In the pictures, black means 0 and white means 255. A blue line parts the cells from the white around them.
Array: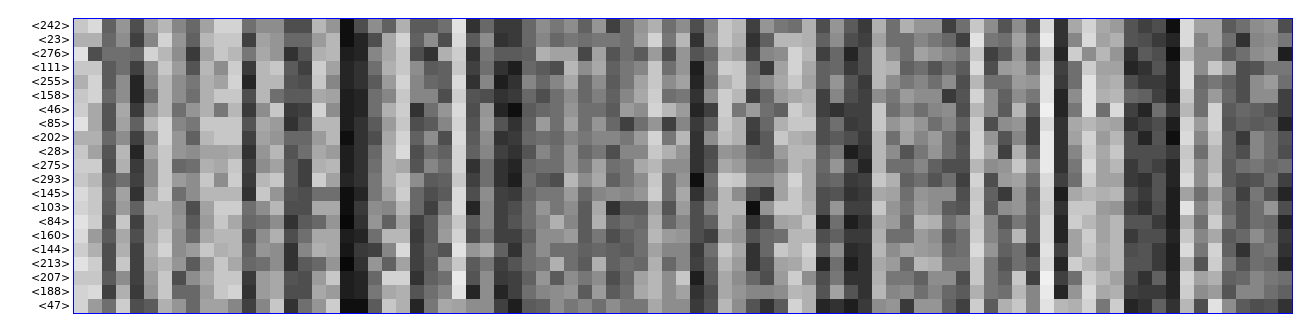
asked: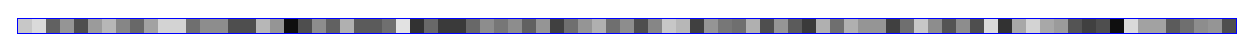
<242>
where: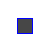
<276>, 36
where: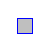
<202>, 46
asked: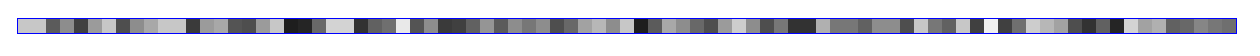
<207>
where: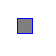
<158>, 37
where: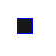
<144>, 19
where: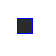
<144>, 55

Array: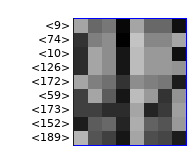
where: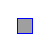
<173>, 7
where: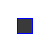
<173>, 6
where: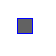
<152>, 5
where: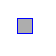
<152>, 4

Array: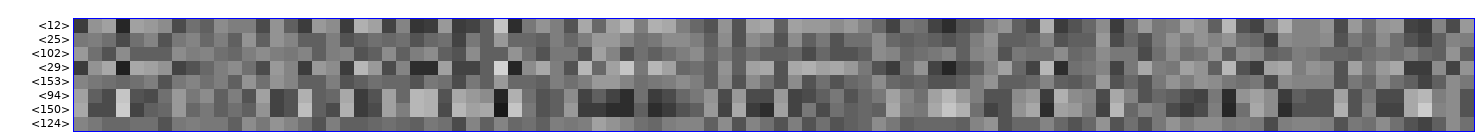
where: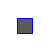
<153>, 71
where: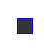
<12>, 24
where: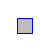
<150>, 16

